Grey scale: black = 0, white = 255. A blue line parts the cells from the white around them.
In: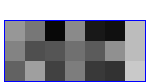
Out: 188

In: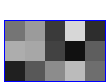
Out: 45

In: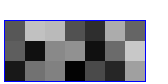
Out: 101

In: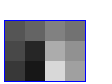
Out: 114

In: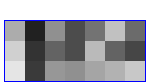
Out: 107

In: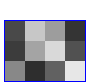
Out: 52

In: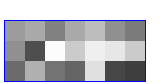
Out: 123
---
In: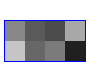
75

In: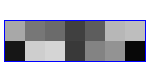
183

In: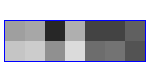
67

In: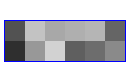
181

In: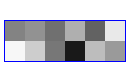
98

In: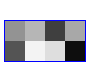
63

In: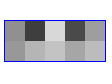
74

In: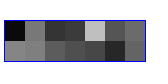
85

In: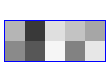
195
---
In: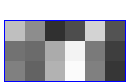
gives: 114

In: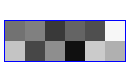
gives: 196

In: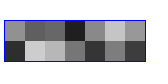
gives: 46

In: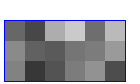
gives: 138

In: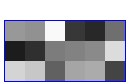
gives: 28

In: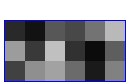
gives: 156

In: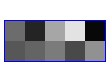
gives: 87

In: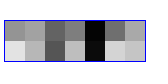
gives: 227
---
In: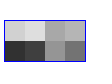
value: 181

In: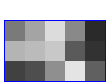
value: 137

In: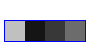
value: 108

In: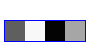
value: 166

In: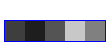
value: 200

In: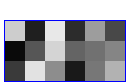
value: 44

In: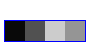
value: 149
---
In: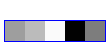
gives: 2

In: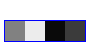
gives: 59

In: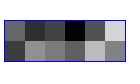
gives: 2

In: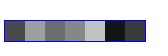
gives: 135

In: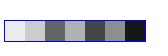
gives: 177

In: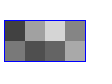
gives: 133

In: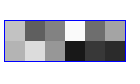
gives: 250

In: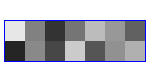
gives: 117

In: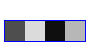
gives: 183

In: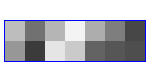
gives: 243
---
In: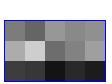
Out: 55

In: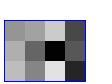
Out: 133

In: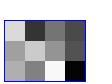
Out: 129

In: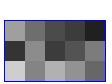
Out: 132

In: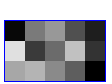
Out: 180

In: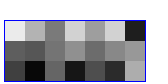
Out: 8

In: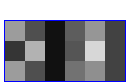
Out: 79
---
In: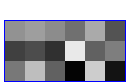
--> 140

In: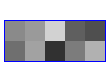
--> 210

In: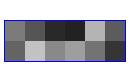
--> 41

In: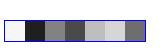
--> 130

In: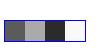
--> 43

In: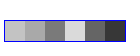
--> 122

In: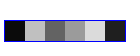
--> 99

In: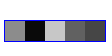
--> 199

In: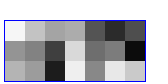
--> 164
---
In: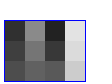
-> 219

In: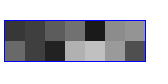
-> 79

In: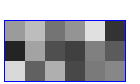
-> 91

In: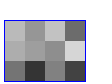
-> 214

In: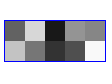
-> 249

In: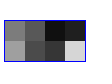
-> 214

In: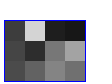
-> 163

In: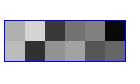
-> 102

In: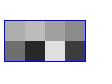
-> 60
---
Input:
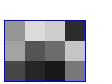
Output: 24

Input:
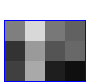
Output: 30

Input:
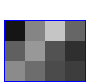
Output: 75

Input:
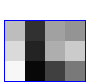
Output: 64

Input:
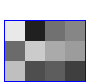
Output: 93

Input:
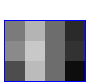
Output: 109

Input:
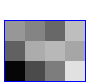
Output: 125
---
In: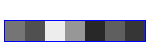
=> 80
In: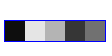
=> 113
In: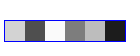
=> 125
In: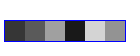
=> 90
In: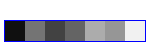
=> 100
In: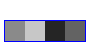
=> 138
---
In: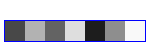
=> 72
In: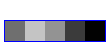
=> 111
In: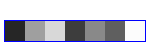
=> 38
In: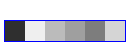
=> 47
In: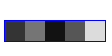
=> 52
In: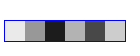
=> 234
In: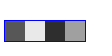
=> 87
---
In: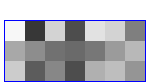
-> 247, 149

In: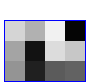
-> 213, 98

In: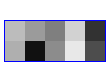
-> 188, 77

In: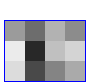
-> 155, 170

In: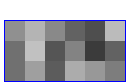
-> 144, 125

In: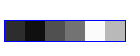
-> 45, 185

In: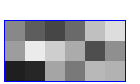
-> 136, 178

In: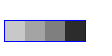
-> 200, 44

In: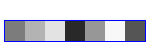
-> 124, 85

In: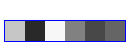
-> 198, 101
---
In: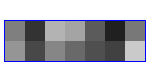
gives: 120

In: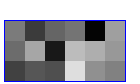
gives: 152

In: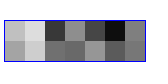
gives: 127

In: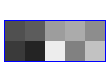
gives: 141

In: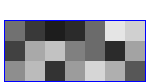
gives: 163

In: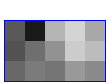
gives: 188

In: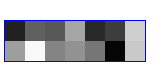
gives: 207

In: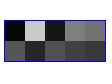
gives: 114

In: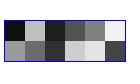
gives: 242

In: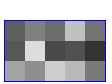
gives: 51
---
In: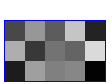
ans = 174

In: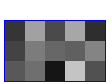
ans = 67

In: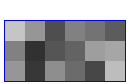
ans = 129

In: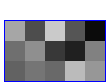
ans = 111

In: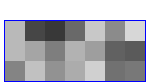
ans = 185

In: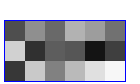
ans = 209

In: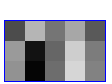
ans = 154

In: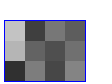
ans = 181

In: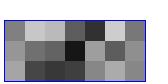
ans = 150
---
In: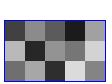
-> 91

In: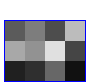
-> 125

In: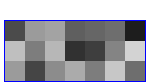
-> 102

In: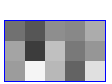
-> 142

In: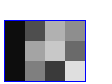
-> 78

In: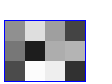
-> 222

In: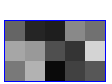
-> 30
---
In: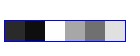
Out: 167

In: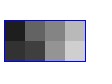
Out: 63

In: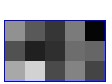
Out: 74

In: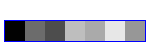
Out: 170

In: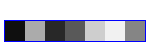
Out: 206

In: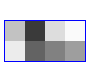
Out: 99

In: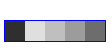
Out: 191
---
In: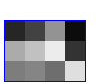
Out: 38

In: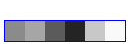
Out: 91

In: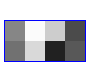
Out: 75

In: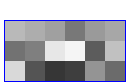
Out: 62

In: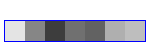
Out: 98

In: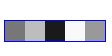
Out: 119

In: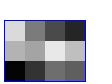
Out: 37

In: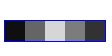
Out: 50
